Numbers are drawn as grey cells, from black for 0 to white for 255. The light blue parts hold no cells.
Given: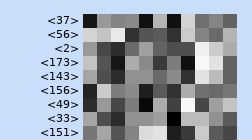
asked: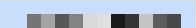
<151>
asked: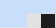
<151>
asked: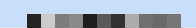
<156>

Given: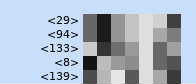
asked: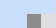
<8>
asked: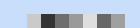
<133>
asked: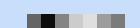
<94>
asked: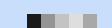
<94>
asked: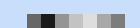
<94>

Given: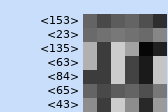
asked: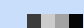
<135>
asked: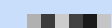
<63>

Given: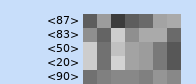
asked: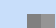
<90>
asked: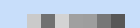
<20>
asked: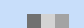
<20>

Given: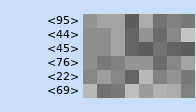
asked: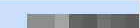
<45>
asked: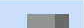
<76>
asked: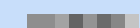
<44>
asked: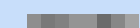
<76>

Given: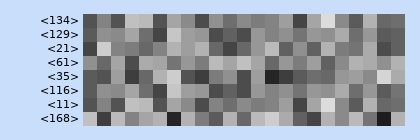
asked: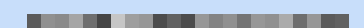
<129>
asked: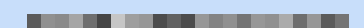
<116>

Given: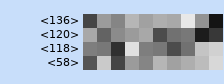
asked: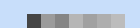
<58>
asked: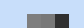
<118>
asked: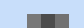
<118>
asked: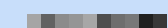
<120>
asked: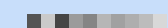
<58>
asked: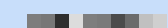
<118>

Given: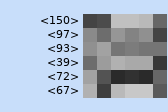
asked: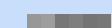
<93>
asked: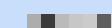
<67>

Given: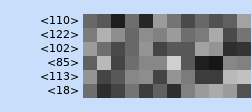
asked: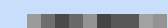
<102>
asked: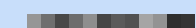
<102>
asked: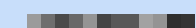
<102>
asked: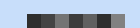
<18>
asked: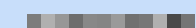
<122>
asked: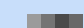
<110>
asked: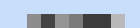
<113>

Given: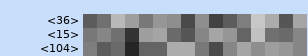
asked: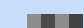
<36>
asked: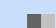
<15>
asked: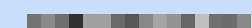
<15>
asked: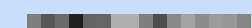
<104>
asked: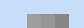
<104>

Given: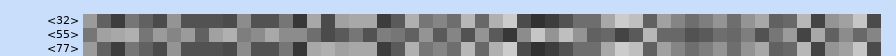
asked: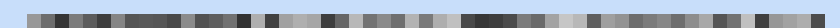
<32>
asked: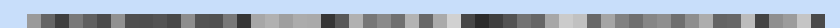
<77>
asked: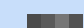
<55>

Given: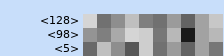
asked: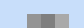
<98>
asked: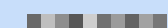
<5>

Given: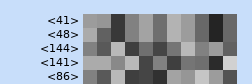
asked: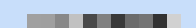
<141>
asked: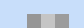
<86>
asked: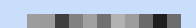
<41>
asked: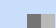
<144>
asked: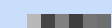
<141>

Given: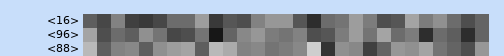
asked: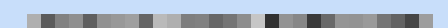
<88>
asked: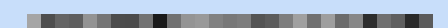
<96>
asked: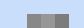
<96>
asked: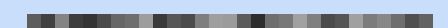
<16>
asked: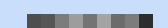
<96>

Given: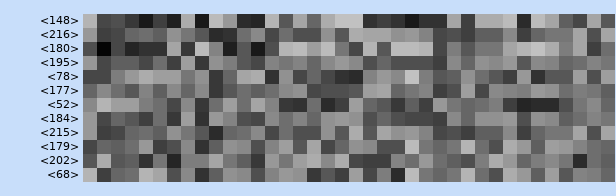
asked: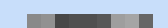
<177>
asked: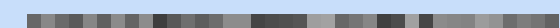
<177>
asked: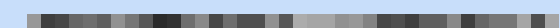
<216>
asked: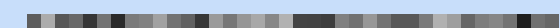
<202>
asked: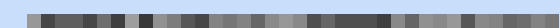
<195>

